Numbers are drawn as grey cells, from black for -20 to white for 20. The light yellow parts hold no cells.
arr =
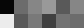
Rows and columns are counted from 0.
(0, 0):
-19
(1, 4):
-2
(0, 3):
4
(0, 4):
-6

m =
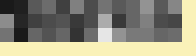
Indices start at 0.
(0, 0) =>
-16
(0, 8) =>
-6
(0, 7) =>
-2
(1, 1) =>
-14
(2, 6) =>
-3
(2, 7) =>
16
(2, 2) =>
-4
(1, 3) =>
-8
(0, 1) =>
-15
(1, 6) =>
-8
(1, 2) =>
-10
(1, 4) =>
-7
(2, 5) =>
-12
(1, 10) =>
0

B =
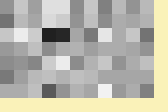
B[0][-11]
3
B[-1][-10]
7
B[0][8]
9
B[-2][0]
-1
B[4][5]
2
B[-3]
[2, 3, 1, 12, 17, 2, 8, 11, 3, 7, 10]
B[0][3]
15
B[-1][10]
0
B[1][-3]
7
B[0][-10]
11
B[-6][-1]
8
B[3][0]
4
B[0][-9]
5
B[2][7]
16
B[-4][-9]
10
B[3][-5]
5
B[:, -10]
[11, 9, 17, 6, 3, 5, 7]
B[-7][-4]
0
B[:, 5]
[2, 3, 6, 8, 2, 10, 8]
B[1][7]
2

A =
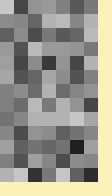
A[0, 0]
11
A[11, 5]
2
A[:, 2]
[3, -4, -8, 9, 2, -4, -3, 9, 8, 3, -2, 5, -12]
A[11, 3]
1
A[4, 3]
-11
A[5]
[6, -7, -4, 6, 2, -7, 0]
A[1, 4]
9
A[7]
[0, -3, 9, -1, 8, 3, -9]
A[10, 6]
5
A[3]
[4, -7, 9, 4, 4, 3, -1]
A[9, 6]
1
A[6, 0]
0
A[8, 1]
1
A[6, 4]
-3
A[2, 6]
9
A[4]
[5, -9, 2, -11, 3, -9, 8]
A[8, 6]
6
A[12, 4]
11
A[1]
[2, 1, -4, 8, 9, 1, 8]
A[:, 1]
[-9, 1, 2, -7, -9, -7, 2, -3, 1, -8, -5, -7, 11]
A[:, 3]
[4, 8, -1, 4, -11, 6, 8, -1, 8, 2, -4, 1, -1]
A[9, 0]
1

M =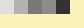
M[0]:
15
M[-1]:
-12
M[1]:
8

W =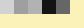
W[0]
13
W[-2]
-17
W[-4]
5

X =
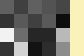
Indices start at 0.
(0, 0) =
-5
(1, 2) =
-10
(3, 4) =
2
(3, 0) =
-12
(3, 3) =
-13

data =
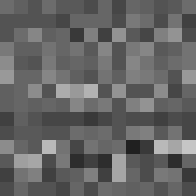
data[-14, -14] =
-3
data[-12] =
[-7, -3, 1, -5, -4, -11, 0, -10, 3, -6, -9, 0, 3, -8]
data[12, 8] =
6
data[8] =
[-10, -5, -7, -9, -9, -9, -11, -9, -7, -8, -8, -10, -8, -9]
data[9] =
[-8, -6, -6, -7, -7, -3, -4, -3, -7, -1, 0, -6, -2, -9]
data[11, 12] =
-13
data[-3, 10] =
-8
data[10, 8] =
-3
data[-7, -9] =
1
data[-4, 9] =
-15
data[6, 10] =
-7
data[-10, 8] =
-7
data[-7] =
[-5, -4, -5, -4, -5, 1, -3, -1, -7, 0, 3, -5, -4, -6]
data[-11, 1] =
-5
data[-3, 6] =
-10
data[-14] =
[-3, -5, -7, -3, -6, -6, -8, -4, -9, -4, -5, -7, -6, -3]
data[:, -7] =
[-4, -4, -10, 1, -1, -2, -7, -1, -9, -3, -4, -13, -10, -3]
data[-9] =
[4, -4, -4, 1, -2, -5, -7, -2, -5, 0, -1, -3, -7, 4]
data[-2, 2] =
0
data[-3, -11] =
-8
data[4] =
[2, -6, -7, -1, -5, -4, -5, -1, -7, 1, -2, -5, -3, -2]
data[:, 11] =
[-7, -8, 0, -6, -5, -3, 2, -5, -10, -6, 9, -6, -1, -7]
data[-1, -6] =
-4
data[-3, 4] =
-1
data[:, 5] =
[-6, -4, -11, -2, -4, -5, 4, 1, -9, -3, -9, -13, -5, -4]
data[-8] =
[-5, -4, 2, -7, 7, 4, 8, -7, 3, -7, -7, 2, -9, -4]

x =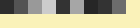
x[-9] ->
-13
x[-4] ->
6
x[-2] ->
-12

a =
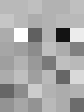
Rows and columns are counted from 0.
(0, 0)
9
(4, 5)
9
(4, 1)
8
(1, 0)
11
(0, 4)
8
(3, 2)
2
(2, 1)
20
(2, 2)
-5
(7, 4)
7
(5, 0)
7
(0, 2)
10
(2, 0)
7
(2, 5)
17
